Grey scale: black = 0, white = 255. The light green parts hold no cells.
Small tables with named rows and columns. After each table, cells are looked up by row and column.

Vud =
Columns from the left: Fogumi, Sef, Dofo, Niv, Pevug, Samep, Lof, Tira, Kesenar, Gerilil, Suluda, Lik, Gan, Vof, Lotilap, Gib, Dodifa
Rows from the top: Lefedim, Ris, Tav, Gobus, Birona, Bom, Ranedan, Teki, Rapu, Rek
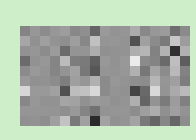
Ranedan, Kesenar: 139
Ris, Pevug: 143
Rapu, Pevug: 143
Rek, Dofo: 142
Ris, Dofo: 159
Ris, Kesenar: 149
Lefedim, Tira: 101
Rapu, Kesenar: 147
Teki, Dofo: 146
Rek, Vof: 101

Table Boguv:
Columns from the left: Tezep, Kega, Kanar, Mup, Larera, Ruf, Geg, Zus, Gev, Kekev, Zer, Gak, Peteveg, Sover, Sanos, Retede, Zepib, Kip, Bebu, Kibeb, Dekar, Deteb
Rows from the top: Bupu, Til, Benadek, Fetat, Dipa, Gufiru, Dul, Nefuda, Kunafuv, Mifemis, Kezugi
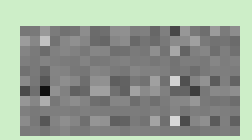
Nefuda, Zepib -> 135
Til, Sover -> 107
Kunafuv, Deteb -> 123
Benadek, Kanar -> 107
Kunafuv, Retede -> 132
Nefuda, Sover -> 111
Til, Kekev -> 134
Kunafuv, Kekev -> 122
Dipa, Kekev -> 122
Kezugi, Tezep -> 122
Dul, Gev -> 160
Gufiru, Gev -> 145

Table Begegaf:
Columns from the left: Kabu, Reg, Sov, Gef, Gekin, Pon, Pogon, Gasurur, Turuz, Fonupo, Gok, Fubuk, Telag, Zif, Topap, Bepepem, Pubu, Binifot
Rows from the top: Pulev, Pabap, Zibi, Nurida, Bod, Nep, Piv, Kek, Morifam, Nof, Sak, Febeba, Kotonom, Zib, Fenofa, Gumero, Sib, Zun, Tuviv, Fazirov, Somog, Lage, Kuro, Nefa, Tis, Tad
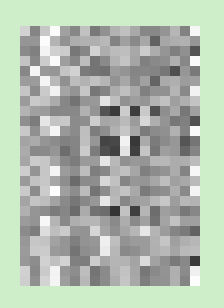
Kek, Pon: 115
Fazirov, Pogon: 182
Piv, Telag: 128
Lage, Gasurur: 151
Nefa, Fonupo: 181
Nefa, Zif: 162
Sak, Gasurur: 125
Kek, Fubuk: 158

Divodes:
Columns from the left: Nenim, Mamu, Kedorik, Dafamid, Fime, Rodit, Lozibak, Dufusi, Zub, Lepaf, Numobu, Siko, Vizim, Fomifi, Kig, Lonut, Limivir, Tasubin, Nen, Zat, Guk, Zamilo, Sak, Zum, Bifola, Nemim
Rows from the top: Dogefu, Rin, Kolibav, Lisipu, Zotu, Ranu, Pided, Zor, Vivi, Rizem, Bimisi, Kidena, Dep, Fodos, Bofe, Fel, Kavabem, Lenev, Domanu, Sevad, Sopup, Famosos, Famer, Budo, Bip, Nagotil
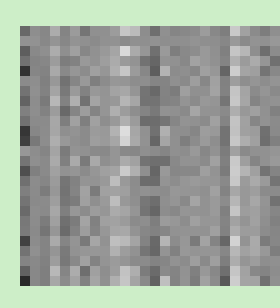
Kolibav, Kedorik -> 143
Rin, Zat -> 142
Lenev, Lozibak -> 160
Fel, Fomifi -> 108
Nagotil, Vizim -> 137
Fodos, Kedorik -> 138
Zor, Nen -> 152
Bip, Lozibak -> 110
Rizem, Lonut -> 134
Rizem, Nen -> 139
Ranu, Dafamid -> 152
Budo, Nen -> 138
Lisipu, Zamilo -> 177
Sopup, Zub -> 151

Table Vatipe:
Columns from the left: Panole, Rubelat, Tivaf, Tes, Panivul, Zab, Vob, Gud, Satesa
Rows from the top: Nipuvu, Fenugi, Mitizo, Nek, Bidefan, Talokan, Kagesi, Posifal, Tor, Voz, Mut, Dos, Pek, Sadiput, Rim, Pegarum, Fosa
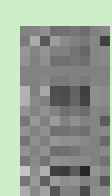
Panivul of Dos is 143
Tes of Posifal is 81
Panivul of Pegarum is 141
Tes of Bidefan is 129
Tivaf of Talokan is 136
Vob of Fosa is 74
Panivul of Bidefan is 129
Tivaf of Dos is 129
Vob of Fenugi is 121
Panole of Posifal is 176
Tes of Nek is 112
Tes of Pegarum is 155
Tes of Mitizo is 129
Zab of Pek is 118
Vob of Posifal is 68
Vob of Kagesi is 64
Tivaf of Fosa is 163
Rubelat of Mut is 130
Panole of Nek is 145
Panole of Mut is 145

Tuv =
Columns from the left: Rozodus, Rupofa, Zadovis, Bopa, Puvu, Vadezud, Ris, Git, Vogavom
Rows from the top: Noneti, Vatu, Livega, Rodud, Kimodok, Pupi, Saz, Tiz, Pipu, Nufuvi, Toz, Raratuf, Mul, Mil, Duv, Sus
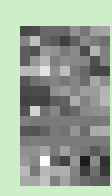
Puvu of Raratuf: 124
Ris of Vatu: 139
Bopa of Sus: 128
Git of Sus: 98
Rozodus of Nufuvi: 126
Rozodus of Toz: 85
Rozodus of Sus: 167
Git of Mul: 89
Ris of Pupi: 108
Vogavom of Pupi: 141
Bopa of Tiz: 91
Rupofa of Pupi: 111
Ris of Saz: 157
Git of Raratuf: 122
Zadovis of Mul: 162
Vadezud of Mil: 149
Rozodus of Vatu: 132
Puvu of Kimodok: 190
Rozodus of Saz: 74

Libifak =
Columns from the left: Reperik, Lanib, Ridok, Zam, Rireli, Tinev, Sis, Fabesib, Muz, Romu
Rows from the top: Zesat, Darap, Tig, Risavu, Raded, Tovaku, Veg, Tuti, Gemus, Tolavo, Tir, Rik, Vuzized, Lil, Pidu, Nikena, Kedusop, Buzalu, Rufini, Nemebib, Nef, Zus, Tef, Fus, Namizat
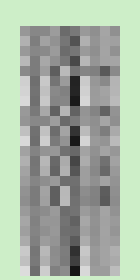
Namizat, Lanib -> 110
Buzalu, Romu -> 140
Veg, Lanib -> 115
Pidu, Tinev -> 86
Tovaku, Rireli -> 155
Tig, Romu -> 145
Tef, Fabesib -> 153
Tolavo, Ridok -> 134
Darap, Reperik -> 177
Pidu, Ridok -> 175
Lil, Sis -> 172
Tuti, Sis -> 214
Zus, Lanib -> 128
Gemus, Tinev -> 98
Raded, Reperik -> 138
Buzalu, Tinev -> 113
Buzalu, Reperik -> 142
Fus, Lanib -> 121

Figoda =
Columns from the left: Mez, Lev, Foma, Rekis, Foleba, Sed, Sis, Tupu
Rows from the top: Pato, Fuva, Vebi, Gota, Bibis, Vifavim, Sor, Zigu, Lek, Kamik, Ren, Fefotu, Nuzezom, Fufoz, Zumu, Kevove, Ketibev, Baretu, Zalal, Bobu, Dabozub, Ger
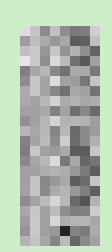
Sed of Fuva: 93
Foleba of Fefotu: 206
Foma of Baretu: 186
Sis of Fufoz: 103
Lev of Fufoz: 166
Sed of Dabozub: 131
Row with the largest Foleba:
Fefotu

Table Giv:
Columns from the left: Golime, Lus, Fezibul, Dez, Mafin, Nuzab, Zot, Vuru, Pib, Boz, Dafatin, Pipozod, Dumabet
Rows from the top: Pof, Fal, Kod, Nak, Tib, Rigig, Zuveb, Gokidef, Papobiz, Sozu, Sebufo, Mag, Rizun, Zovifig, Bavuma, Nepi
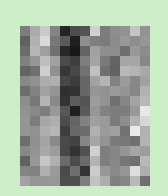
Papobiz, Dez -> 153
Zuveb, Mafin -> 48
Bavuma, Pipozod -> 221
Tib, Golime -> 100
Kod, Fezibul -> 159
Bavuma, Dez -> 154
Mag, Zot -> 134
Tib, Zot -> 114
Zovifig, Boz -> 135
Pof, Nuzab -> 77
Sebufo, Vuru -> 176
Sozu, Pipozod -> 178
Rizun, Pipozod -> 166
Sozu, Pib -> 154
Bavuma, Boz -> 137
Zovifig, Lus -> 151
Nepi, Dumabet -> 110
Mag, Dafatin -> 121
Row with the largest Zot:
Fal

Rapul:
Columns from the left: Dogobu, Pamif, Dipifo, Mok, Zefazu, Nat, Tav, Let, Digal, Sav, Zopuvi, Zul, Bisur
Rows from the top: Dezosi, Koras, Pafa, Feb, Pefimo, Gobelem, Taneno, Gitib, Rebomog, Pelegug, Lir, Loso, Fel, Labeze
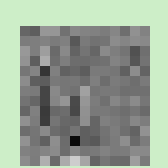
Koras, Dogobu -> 124
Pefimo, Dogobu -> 118
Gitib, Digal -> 112
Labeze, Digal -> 118
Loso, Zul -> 107
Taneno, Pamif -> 122
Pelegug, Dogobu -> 144
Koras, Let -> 114
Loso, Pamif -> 116
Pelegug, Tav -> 143
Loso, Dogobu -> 146
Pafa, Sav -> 126
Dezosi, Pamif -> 94
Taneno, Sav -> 120
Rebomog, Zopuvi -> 110
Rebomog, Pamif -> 128
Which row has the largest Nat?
Labeze

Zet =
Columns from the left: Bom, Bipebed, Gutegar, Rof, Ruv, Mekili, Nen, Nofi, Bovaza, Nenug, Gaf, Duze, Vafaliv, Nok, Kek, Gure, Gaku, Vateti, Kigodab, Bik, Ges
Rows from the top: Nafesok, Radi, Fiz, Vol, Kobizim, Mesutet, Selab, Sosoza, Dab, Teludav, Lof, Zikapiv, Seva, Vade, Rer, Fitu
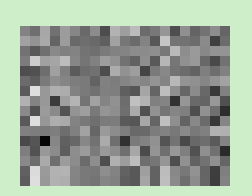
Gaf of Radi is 119
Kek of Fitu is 190
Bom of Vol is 124
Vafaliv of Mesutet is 133
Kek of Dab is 117
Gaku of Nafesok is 144
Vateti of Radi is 108
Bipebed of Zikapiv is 85
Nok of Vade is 118
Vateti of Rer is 146
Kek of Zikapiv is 84
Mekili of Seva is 141
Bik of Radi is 64
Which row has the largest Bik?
Lof

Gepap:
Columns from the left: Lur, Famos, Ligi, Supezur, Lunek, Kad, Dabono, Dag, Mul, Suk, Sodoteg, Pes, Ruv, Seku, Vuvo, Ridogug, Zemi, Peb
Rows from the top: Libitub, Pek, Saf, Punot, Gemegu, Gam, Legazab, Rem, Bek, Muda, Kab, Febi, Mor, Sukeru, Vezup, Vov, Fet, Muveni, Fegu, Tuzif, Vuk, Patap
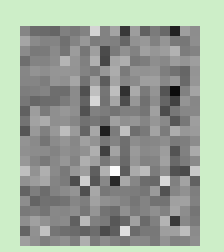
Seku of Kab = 163
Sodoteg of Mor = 110
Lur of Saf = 139
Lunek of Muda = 145
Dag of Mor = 175
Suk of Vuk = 94
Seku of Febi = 135
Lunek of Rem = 123
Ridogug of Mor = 83
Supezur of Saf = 138
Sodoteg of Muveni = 131
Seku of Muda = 150
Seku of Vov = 104
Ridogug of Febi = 123
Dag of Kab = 167
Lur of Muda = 115
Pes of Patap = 137

